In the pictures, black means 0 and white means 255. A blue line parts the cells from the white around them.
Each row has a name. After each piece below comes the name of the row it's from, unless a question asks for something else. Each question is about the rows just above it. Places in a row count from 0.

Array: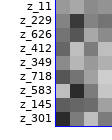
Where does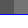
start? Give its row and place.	z_718, 0
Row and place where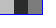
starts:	z_583, 0
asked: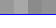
z_11
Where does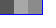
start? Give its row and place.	z_626, 1
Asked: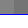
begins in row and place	z_229, 2

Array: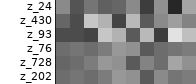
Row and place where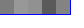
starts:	z_728, 2
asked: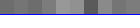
z_202
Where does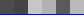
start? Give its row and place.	z_93, 1
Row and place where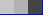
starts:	z_430, 2

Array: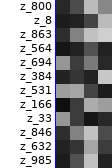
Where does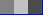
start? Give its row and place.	z_846, 1
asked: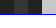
z_384

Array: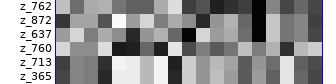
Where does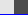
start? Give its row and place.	z_760, 8
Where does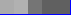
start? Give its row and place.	z_762, 2
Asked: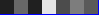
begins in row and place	z_760, 5
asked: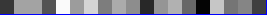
z_872
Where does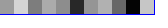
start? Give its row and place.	z_872, 5

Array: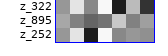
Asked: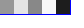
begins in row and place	z_322, 0
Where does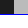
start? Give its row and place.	z_322, 4

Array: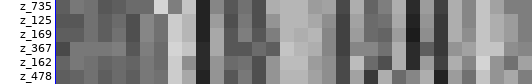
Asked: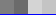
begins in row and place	z_367, 6
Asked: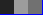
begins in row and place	z_478, 27
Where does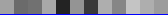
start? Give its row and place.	z_125, 21
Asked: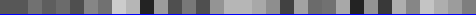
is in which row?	z_125

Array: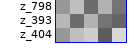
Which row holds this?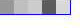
z_404
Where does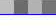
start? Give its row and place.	z_798, 1
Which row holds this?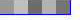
z_798

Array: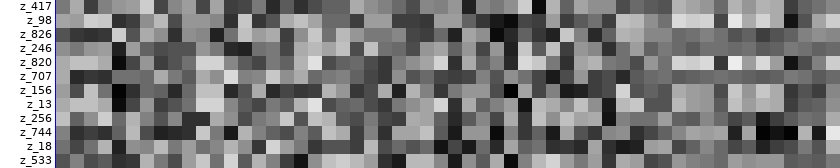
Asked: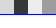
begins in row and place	z_820, 46
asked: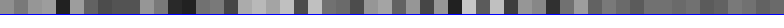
z_246
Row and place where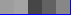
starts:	z_18, 42
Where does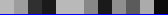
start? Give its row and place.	z_533, 21
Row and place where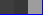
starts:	z_98, 25

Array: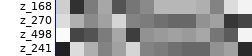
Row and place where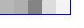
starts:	z_168, 9
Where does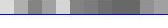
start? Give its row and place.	z_241, 1
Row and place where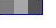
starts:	z_168, 2
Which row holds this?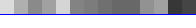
z_270
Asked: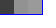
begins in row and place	z_498, 5
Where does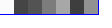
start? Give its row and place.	z_498, 0
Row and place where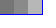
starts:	z_168, 5

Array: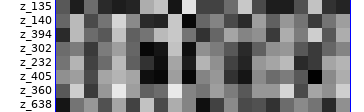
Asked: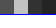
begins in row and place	z_135, 17
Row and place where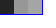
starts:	z_232, 13

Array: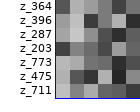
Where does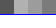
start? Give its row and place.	z_364, 0
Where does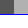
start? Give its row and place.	z_364, 0

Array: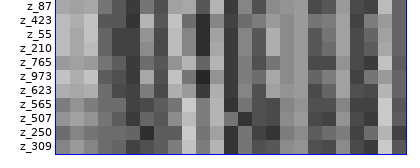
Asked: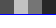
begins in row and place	z_973, 7
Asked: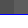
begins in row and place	z_309, 6
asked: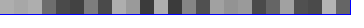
z_623
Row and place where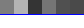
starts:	z_565, 10

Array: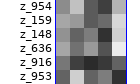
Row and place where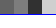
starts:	z_148, 1
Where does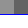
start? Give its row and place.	z_148, 0
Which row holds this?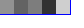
z_148
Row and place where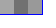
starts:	z_636, 0

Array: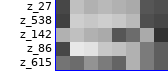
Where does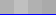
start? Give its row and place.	z_142, 0
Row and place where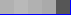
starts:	z_27, 2
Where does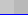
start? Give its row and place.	z_538, 4
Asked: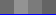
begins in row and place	z_615, 1
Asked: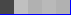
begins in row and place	z_27, 0

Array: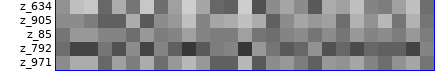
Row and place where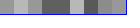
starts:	z_971, 8
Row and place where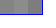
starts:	z_85, 22
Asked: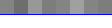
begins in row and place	z_85, 4
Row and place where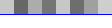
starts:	z_634, 2
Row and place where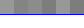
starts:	z_85, 21

